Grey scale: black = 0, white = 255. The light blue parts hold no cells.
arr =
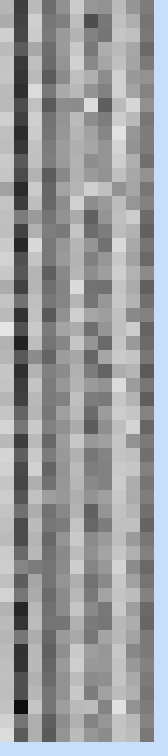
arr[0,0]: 182
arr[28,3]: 123
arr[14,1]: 61
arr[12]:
[198, 75, 179, 92, 136, 177, 155, 147, 192, 168, 146]
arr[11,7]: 149
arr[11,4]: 155
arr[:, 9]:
[149, 174, 191, 167, 164, 153, 163, 215, 185, 151, 147, 175, 168, 165, 150, 204, 178, 169, 162, 178, 171, 178, 137, 204, 154, 196, 181, 156, 179, 197, 212, 146, 191, 198, 173, 172, 181, 192, 155, 176, 140, 161, 188, 158, 173, 163, 136, 153, 169, 176, 146, 184, 188]
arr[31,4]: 157
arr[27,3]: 124
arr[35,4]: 152
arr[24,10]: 107
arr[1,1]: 67
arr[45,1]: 119
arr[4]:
[196, 57, 191, 106, 148, 209, 137, 165, 192, 164, 122]
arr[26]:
[198, 47, 178, 128, 140, 177, 124, 99, 173, 181, 90]
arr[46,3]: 96
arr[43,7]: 120
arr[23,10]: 99
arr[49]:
[190, 79, 183, 116, 146, 200, 125, 161, 188, 176, 117]
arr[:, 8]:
[187, 192, 197, 186, 192, 208, 208, 187, 204, 225, 212, 206, 192, 146, 188, 191, 188, 217, 200, 206, 196, 199, 192, 191, 196, 202, 173, 219, 198, 204, 190, 197, 195, 201, 204, 199, 193, 192, 190, 198, 211, 199, 195, 200, 184, 185, 199, 194, 196, 188, 224, 195, 196]
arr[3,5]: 200
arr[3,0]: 187
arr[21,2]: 191
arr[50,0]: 194
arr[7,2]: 193
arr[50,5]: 186
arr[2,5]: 179
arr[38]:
[187, 76, 180, 104, 148, 201, 139, 154, 190, 155, 119]
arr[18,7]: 150
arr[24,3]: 116
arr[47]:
[190, 51, 185, 101, 154, 206, 153, 152, 194, 153, 130]
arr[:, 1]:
[63, 67, 71, 91, 57, 53, 47, 76, 64, 44, 55, 89, 75, 43, 61, 124, 66, 40, 80, 86, 66, 113, 49, 81, 35, 88, 47, 60, 64, 100, 119, 62, 95, 73, 70, 85, 112, 75, 76, 105, 133, 93, 118, 38, 53, 119, 50, 51, 80, 79, 13, 117, 91]
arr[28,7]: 121

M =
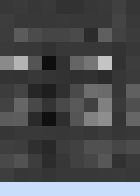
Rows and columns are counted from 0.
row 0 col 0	56
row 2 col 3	69
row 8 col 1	93
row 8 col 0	92
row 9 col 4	55
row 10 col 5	65
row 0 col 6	55
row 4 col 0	138
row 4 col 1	180
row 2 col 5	74
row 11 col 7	87
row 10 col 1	61
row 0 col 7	57
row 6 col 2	38
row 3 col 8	51
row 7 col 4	73
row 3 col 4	56
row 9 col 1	57
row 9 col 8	54
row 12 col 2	56
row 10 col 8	70
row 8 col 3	15
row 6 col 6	110
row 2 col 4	69
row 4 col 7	196
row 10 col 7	80
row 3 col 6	56
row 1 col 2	56
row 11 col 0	73
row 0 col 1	58
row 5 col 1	51
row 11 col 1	82
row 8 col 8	52
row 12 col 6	56
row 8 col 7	142

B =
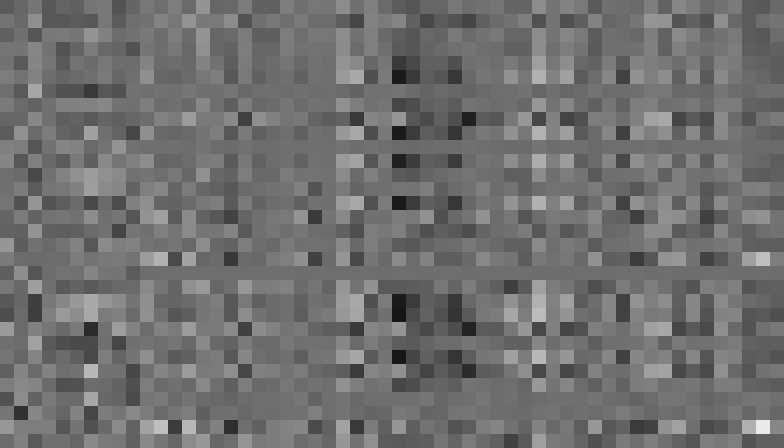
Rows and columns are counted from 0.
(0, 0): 91
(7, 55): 92
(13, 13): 123
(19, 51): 110
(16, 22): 109
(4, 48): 109
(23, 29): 87
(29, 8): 117
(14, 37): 120
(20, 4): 90
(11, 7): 137
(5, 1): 115
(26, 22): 104
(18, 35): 120
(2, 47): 98
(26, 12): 121
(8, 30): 75
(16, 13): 138
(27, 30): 97
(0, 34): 113
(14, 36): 147
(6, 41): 106
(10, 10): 111
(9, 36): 146
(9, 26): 77
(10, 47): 107
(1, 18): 112
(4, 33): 111
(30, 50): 74
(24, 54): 95
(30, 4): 86
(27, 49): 118
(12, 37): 96
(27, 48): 115
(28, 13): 116
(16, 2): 147
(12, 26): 128
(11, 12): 102
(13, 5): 128
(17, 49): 112

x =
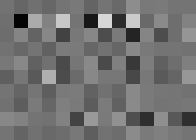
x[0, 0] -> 114
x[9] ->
[116, 100, 113, 105, 109, 120, 94, 114, 109, 139, 122, 128, 121, 116]
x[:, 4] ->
[116, 200, 66, 123, 74, 76, 122, 127, 130, 109]
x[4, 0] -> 120
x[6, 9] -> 137
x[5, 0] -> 95
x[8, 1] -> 130
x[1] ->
[111, 4, 171, 130, 200, 116, 23, 215, 44, 203, 105, 138, 110, 130]
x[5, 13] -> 151
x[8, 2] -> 116
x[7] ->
[113, 93, 122, 102, 127, 122, 92, 123, 97, 138, 122, 116, 117, 119]
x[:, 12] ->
[116, 110, 110, 116, 110, 101, 117, 117, 88, 121]
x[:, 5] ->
[121, 116, 120, 122, 118, 107, 123, 122, 67, 120]
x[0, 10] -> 121
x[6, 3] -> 94
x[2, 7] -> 77
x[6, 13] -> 114
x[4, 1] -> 136
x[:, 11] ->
[122, 138, 77, 116, 96, 90, 118, 116, 143, 128]
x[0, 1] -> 102
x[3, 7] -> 114
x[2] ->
[109, 133, 99, 135, 66, 120, 135, 77, 122, 36, 133, 77, 110, 149]
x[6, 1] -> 101
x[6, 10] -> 122
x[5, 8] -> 119
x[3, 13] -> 114

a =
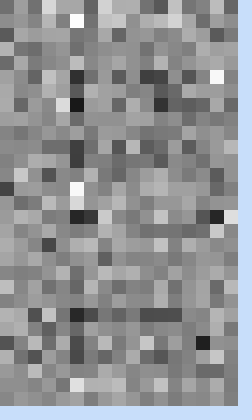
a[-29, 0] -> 112
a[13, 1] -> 154
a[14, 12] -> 151
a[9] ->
[132, 118, 134, 151, 137, 158, 121, 155, 153, 135, 115, 121, 123, 164, 143, 153, 135]
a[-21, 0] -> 158
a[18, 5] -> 145
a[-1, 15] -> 156
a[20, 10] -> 125
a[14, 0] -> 151
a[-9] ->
[190, 135, 162, 113, 134, 102, 181, 138, 110, 131, 125, 170, 113, 148, 164, 106, 184]
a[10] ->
[139, 137, 140, 110, 110, 63, 111, 166, 85, 183, 92, 107, 156, 92, 133, 154, 183]
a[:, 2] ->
[113, 132, 156, 109, 123, 100, 143, 155, 148, 134, 140, 173, 145, 157, 124, 169, 147, 134, 169, 130, 162, 157, 80, 130, 185, 83, 187, 133, 144]
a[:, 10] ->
[114, 174, 151, 114, 128, 63, 134, 138, 161, 115, 92, 120, 157, 172, 126, 145, 113, 152, 133, 142, 125, 138, 76, 124, 198, 108, 143, 153, 127]
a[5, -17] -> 161
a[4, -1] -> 153
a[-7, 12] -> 78
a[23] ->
[167, 176, 130, 95, 134, 103, 160, 144, 138, 151, 124, 136, 140, 125, 139, 175, 120]
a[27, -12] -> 224
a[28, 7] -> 152
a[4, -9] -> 166
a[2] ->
[90, 167, 156, 164, 165, 118, 124, 168, 101, 147, 151, 129, 139, 173, 157, 90, 122]
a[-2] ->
[143, 143, 133, 152, 118, 224, 177, 178, 188, 132, 153, 193, 132, 166, 140, 172, 124]
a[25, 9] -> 171
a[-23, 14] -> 157
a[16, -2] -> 200
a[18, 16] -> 126
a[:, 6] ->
[100, 114, 124, 132, 136, 112, 177, 155, 146, 121, 111, 129, 178, 145, 149, 56, 133, 185, 154, 150, 181, 152, 75, 160, 130, 123, 133, 177, 125]
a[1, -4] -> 167
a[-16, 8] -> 166
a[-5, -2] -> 145
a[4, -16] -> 168
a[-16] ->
[68, 154, 157, 140, 137, 248, 145, 130, 166, 139, 172, 181, 160, 160, 152, 104, 128]
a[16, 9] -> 132
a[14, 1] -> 110
